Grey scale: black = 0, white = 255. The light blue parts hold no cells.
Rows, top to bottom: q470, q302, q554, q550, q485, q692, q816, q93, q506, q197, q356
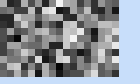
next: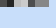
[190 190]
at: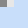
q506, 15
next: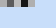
[120  22]
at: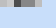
q550, 9
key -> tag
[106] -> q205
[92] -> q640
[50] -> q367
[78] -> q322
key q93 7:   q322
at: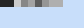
q816, 7
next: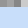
[244 120]

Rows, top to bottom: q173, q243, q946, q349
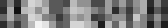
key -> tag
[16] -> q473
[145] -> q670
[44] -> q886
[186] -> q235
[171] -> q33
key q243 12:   q33
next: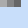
[157  44]
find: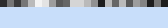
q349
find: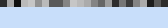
q243

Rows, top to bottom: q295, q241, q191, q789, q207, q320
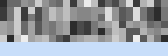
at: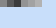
q320, 7
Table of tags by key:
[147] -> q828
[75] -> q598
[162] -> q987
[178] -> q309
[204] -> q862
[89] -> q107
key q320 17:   q309
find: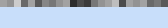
q789
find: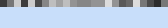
q241

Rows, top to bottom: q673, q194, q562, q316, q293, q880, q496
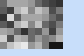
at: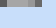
q562, 2
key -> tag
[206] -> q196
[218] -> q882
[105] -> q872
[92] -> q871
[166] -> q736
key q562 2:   q871
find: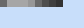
q673
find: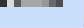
q562
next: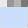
[21 21]
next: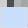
[105 151]

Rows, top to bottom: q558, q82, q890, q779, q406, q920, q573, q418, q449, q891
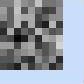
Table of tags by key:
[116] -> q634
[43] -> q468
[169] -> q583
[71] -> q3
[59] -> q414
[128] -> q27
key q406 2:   q468
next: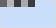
[ 30 182]

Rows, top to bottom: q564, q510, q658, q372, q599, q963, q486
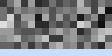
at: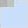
q599, 14
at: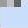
q963, 13
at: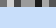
q658, 0

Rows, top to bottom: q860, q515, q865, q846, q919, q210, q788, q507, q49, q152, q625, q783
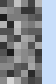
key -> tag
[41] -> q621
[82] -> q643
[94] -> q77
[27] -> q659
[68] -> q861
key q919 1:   q643
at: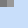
q846, 4
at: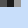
q507, 0

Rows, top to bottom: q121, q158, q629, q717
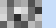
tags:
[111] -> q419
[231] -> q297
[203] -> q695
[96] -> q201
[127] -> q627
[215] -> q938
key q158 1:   q627
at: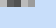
q717, 1
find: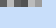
q717
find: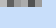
q121
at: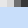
q158, 2

